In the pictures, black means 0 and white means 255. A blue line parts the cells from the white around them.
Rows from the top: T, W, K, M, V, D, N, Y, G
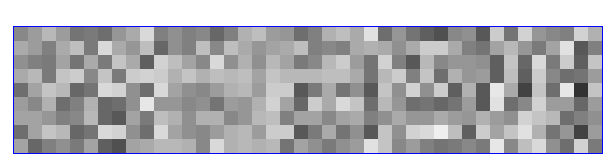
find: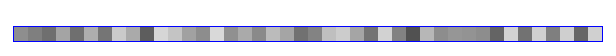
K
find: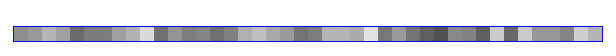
T

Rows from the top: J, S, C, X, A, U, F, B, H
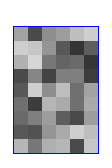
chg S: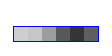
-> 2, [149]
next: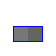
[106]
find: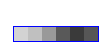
S
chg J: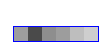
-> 0, [163]

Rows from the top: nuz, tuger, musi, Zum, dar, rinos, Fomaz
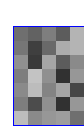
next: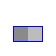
[132]
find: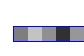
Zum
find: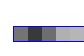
tuger
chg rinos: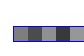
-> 3, [49]
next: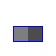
[144]
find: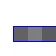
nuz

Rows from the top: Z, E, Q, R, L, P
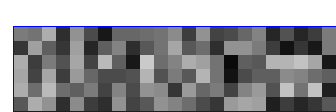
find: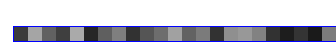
E
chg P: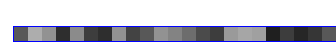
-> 14, [54]

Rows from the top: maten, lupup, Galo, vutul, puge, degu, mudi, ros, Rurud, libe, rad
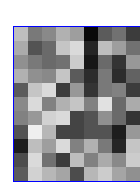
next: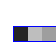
[113]
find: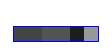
ros
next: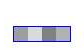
[121]
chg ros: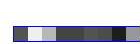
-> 6, [83]

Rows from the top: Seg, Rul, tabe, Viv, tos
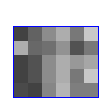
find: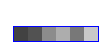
Viv
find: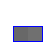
Rul
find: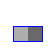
Rul
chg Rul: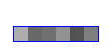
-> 5, [120]
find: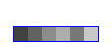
Seg
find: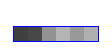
tabe
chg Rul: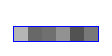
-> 0, [173]

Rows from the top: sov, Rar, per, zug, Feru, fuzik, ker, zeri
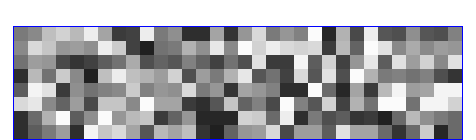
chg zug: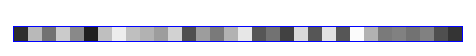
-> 23, [79]
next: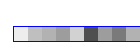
[231]
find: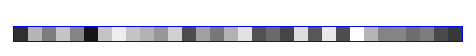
zug
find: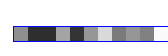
sov
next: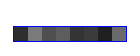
[185]

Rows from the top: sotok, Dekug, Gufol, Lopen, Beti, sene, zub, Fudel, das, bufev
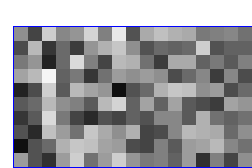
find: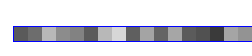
sene
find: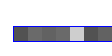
Dekug
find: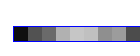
Beti

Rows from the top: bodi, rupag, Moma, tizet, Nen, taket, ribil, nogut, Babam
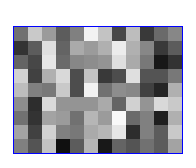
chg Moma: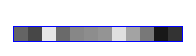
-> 8, [170]
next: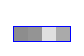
[120]
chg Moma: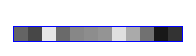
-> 9, [120]

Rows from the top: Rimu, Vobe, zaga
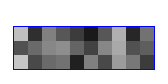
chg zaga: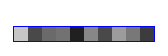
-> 5, [128]
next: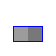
[60]
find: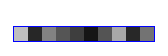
Rimu
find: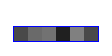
zaga
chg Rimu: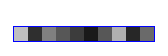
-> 9, [114]

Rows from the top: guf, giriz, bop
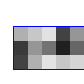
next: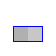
[226]
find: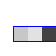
guf
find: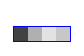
bop
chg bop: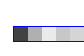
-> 2, [226]
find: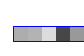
guf
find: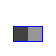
guf

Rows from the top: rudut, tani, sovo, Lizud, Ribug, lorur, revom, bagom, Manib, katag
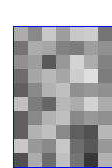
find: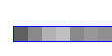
revom
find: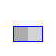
lorur

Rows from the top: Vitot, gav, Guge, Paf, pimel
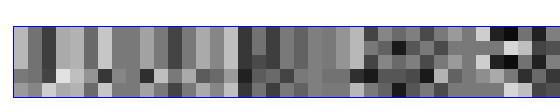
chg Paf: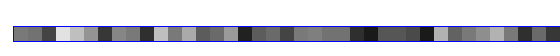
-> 34, [170]
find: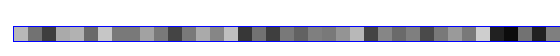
Vitot

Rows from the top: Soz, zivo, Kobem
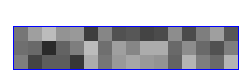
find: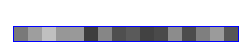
Soz
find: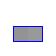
Soz
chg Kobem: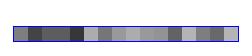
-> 8, [166]
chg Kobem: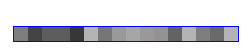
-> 5, [172]
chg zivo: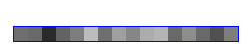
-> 10, [172]

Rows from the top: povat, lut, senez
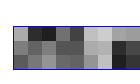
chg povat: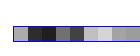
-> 6, [205]
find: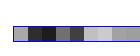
povat
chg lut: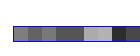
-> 2, [126]
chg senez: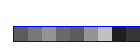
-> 4, [99]

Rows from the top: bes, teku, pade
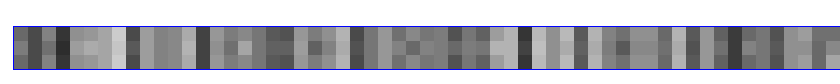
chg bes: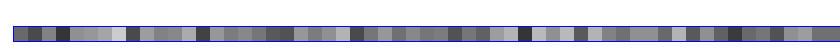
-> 49, [151]
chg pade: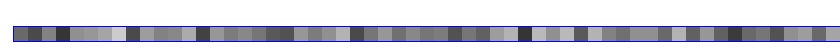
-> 48, [89]

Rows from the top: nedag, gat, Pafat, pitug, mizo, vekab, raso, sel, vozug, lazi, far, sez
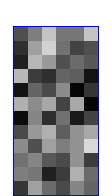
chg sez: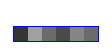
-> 5, [101]
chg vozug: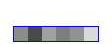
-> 1, [80]

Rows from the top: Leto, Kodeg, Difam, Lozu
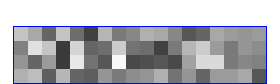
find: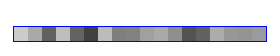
Leto
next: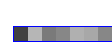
[87]
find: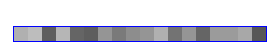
Lozu
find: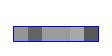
Lozu
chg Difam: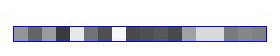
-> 6, [87]

